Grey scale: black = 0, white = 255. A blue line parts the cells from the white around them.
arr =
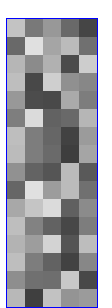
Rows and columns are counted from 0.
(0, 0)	195
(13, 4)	135
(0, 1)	121
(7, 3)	62
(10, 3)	96
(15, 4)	155
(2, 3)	75
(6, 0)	190
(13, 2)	98
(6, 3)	66
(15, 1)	63
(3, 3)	144
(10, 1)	197
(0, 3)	105
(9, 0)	102
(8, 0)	145
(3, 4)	135
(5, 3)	105
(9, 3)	187
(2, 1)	139
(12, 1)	157
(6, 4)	155
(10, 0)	168
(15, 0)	184

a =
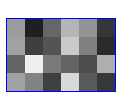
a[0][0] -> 156
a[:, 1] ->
[31, 63, 239, 131]
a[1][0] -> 161
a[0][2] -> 102
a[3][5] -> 55
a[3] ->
[162, 131, 64, 217, 90, 55]

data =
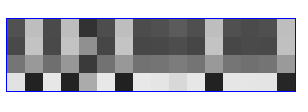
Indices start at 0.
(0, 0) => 81
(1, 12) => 71
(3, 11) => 34
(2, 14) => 116
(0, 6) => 190
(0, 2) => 74
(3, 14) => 228
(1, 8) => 72
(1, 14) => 73
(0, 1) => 190
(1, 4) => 144
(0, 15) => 190
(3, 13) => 229
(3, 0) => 226
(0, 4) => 50
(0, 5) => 77
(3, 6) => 33
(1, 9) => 77

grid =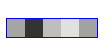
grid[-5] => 165
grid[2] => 190
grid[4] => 162

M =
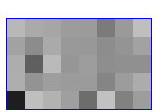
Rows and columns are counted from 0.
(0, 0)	184
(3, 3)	155
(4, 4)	109
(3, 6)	156
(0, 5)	123
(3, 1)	147
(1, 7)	162
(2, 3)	150
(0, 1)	170
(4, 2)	178
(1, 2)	170
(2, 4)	157
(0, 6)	154

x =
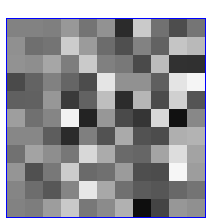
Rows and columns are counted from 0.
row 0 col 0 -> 130
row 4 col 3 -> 58
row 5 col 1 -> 112
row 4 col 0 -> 96
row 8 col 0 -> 149
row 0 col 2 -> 127
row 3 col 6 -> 145
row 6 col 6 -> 170
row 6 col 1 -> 135
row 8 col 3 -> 204
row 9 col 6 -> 112
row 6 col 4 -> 127
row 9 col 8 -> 86
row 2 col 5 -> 128
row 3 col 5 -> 229
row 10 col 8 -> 68
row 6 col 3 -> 43
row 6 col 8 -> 76
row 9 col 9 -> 104
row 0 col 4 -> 116
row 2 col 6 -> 120
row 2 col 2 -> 166
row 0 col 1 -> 130
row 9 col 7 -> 91
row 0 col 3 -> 152
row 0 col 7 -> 202
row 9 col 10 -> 116
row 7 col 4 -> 216
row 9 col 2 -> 87
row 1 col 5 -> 108
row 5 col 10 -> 136
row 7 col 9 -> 221
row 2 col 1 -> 142
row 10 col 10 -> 144
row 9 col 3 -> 133

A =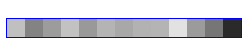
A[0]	192
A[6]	168
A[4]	153

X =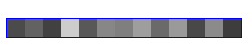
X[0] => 75
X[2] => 65
